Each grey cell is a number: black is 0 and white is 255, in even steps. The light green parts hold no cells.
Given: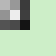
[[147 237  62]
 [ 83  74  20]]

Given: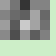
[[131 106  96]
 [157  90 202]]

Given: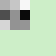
[[ 78 146  10]
 [214 147 149]]

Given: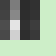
[[ 66 136  45]
 [ 77 228  48]]

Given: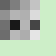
[[145 180 176]
 [112  24 181]]

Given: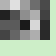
[[ 33  80 142]
 [ 91  91  26]]
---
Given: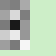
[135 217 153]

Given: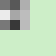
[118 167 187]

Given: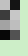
[193 199]

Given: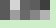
[ 90 157]

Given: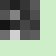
[ 52 131  68  92]

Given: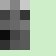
[167 102 119]
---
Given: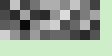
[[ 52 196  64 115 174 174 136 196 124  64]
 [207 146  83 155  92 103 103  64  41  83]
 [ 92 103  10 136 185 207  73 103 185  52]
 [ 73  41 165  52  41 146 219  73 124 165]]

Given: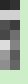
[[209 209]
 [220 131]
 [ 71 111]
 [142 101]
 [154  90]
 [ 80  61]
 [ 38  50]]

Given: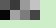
[[  6 163 124  68]
 [ 89  58 154 195]]

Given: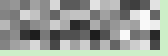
[[131 161 172 215 150  71 215 161 204 100 183 100 172 204 226  71]
 [140 150 112 161 140 215  90  90 112 226 183 194  71  62  90 226]
 [121 140  50  29 121  50  80  80 100  29  80 161 249 112 131  40]
 [183 131 100 140 150 204 172  40  62 172 121 150 172 161 249 237]
 [131 121 215 194 140 100 183 194 194 112 161 131  90 226 249 100]]

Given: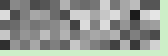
[[ 47 149 117 167 107 127  97 198 158 127 107  65 178  56 158 209]
 [ 65 137 127  75  85 107 178 117 107 117 209 117 167 188  85  85]
 [198 117 149 137 188 137 178 117 149 167 158 178  85 127  97  75]
 [ 97 107 137 117 127 137 167  65 219 127 219  97 149  85 149 158]
 [219  75 127 167 158 107  75 209 209 167 198 219 167  27 209 229]]

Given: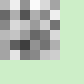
[[185 238 146 250 217 164]
 [164 228 124 136 196 206]
 [136 217 196 155 206 115]
 [185 196 155 104 124 217]
 [104 175  84 175 136 238]
 [164  94  62 146 115 175]]

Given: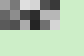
[[102 141  69  45 183 183]
 [162 121 223 213  80  57]
 [ 90  80 172  36 112 213]]
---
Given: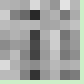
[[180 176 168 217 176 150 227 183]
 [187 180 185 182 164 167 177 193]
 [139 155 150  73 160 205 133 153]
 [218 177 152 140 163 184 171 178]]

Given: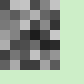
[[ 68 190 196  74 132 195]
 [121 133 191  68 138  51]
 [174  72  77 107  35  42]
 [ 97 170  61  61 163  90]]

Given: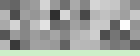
[[111 101 145 156 212 153 111 170 133 213 203 198 163 134]
 [169 211 133 192 226 107 114 161 142 201 200  92 253 148]
 [183  57 120 161 159 153  98 186 183 181 141 119 128  91]]

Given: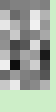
[[119 129 129 136 128]
 [230 179 134 241 150]
 [145  66  86 220  82]
 [238  13 148 206  70]
 [200 233 123 137 177]]

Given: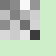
[[118 138 248 149]
 [140 202 111 212]]

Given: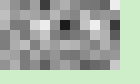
[[179 145 117 160  60 154 175 141 120 118 100 237]
 [179 123 124 211 236 147  26  98 195 238 170  57]
 [126 173 189 129 176 157 183 178 150 131 176 141]
 [146 175 124 141  96 145 162 141  93 105 113 200]]

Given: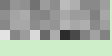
[[120 149 144 114 156 141 187 175 137 137 158]
 [136 167 167 140 154 148 180 167 174 138 159]]
